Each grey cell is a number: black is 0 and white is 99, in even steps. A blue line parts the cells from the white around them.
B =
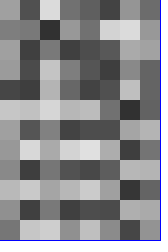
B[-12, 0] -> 62
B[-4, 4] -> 28
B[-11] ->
[49, 47, 19, 59, 44, 82, 85, 59]
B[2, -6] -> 47
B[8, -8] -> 53
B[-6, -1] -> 70
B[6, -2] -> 64
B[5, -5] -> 71
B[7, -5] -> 82
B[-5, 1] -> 84
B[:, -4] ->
[37, 44, 30, 33, 26, 73, 30, 87, 28, 79, 30, 74]
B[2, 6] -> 66
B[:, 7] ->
[42, 59, 63, 39, 39, 38, 70, 45, 70, 39, 66, 57]
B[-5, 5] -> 67
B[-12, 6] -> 58
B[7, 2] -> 66
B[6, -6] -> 50
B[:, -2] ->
[58, 85, 66, 53, 74, 19, 64, 24, 71, 21, 68, 27]
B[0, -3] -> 26
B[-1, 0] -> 46
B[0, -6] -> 85
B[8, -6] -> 46
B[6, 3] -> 26
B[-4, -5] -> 32
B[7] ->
[59, 84, 66, 82, 87, 67, 24, 45]

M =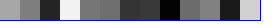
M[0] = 65
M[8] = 1
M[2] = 14

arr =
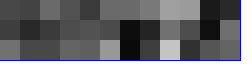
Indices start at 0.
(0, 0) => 28
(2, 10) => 33
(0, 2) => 41
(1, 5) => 29
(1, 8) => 44
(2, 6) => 4
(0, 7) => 47
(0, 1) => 26
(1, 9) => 30
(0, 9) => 60

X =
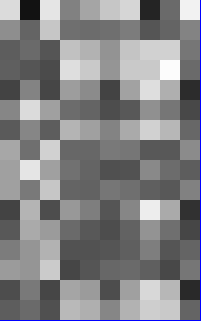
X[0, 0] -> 85
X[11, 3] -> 41
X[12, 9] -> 39
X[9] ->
[62, 47, 77, 39, 38, 46, 43, 37, 34, 50]
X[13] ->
[60, 58, 79, 27, 33, 40, 41, 37, 28, 46]
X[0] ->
[85, 7, 89, 50, 64, 77, 83, 14, 41, 94]
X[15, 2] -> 31
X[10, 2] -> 30
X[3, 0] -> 37
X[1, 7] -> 33
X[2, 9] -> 46
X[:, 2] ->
[89, 77, 33, 29, 27, 62, 36, 81, 62, 77, 30, 60, 69, 79, 27, 31]
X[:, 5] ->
[77, 43, 57, 58, 26, 30, 51, 47, 31, 46, 33, 30, 33, 40, 30, 52]
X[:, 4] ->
[64, 42, 69, 78, 54, 39, 62, 40, 39, 38, 49, 34, 32, 33, 60, 68]
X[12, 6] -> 37
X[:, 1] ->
[7, 39, 41, 33, 51, 85, 52, 43, 89, 47, 70, 66, 58, 58, 47, 41]
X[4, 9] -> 17
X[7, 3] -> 40
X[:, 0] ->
[85, 55, 36, 37, 26, 52, 35, 65, 62, 62, 26, 34, 48, 60, 30, 36]
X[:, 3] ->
[50, 43, 75, 86, 61, 42, 70, 40, 44, 39, 59, 41, 32, 27, 64, 72]
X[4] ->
[26, 51, 27, 61, 54, 26, 63, 86, 68, 17]
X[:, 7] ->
[14, 33, 81, 78, 86, 56, 81, 34, 53, 37, 92, 57, 49, 37, 84, 80]

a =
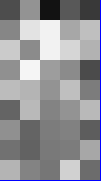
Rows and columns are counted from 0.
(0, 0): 30
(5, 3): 57
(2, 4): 69
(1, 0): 52
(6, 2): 48
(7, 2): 47
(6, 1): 39
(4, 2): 57
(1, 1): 88
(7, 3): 48
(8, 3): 81
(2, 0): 79
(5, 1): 72

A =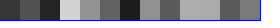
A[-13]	21
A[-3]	66
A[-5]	35

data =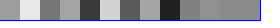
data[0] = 61
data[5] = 82
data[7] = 64

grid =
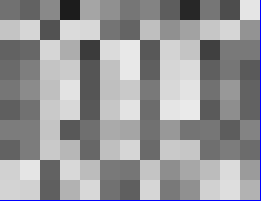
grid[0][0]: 44
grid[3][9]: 85
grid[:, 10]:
[46, 77, 25, 37, 44, 35, 46, 43, 73, 81]
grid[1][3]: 85
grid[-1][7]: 83
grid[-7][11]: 46
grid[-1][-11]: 37
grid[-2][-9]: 73
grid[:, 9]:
[15, 63, 76, 85, 88, 91, 45, 77, 65, 56]
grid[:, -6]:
[51, 74, 34, 37, 47, 42, 44, 41, 76, 83]
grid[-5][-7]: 88
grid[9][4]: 84
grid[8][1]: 89
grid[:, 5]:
[56, 45, 85, 75, 74, 77, 66, 74, 47, 44]
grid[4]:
[46, 54, 74, 88, 33, 74, 78, 47, 84, 88, 44, 59, 38]
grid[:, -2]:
[30, 83, 47, 46, 59, 55, 36, 48, 85, 86]
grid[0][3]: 11
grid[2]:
[38, 40, 83, 67, 23, 85, 90, 34, 82, 76, 25, 47, 47]
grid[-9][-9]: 84
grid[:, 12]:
[89, 57, 47, 35, 38, 38, 51, 42, 60, 69]
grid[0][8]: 36

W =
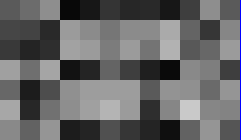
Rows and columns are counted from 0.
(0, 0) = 35
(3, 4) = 14
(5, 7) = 18
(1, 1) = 26
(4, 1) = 11
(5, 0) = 65
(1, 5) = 46
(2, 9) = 34
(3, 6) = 24
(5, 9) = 78
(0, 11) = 35
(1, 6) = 54
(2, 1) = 14
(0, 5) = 20
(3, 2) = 64
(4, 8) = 57
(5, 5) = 70
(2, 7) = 45
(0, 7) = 16
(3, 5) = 39
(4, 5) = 61
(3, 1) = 43
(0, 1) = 42
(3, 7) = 12

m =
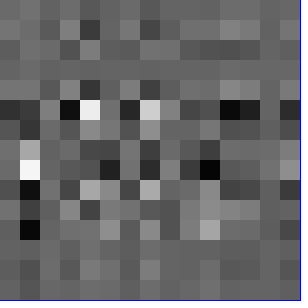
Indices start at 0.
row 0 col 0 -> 41
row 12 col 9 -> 38
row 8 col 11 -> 34
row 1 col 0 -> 45
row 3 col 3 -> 39
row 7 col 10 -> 24
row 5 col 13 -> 39
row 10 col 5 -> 47
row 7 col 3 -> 41
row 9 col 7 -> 66
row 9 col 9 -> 41
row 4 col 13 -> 39
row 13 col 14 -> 33
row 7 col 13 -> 42
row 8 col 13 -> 44
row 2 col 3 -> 32
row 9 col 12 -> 28
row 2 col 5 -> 36
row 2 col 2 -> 41
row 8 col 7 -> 17
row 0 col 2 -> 38
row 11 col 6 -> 35
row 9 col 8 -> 39
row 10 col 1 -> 25
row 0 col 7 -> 34
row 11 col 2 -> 39
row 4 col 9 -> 43
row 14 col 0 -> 38
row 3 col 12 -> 40
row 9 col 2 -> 44
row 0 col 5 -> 38
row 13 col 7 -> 48
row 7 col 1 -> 65
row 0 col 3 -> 42
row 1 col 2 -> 35
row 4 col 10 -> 42
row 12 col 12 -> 36
